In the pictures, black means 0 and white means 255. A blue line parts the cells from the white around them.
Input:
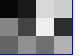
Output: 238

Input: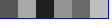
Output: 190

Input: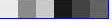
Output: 234

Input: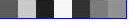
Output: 247

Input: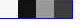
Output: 246

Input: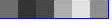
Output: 225

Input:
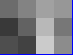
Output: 203
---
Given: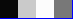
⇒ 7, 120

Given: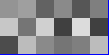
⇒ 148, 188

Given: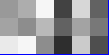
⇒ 153, 78

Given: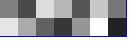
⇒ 129, 34

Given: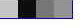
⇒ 197, 147

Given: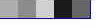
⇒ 173, 101
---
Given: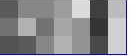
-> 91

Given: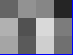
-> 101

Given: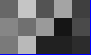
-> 103

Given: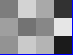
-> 125

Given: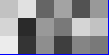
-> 194

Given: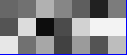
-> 103

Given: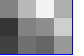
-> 130

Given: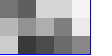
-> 116

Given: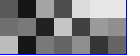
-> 88
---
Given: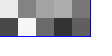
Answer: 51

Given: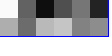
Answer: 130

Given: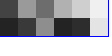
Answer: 45

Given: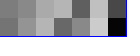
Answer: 204

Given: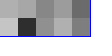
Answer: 176

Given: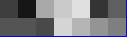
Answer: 148

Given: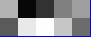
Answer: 198

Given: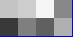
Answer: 96
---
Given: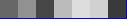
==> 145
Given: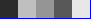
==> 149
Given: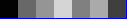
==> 128
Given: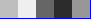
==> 151
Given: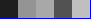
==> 148
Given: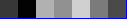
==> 123
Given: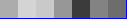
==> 151
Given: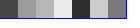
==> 155
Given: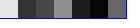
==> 71
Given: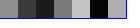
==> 122
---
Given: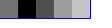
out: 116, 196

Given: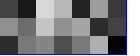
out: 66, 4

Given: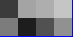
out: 59, 145

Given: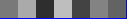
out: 121, 99

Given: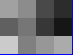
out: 161, 171

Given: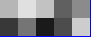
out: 182, 205

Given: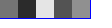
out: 116, 144
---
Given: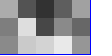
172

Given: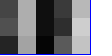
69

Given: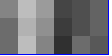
132

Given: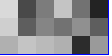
217

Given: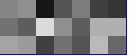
133

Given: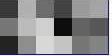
56
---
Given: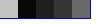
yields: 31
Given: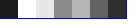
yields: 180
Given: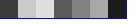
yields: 130
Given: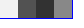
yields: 82
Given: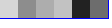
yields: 194
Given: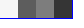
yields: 93
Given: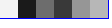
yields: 57
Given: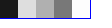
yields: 176
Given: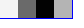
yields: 106
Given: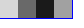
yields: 105
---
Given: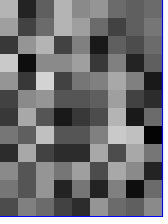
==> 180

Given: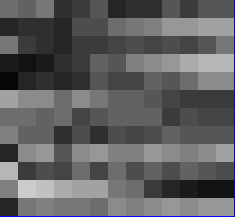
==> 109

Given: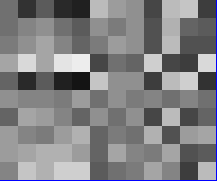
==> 112

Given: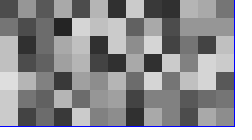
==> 76

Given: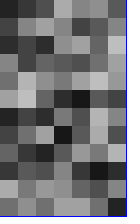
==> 35

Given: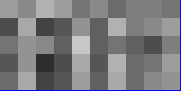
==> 157
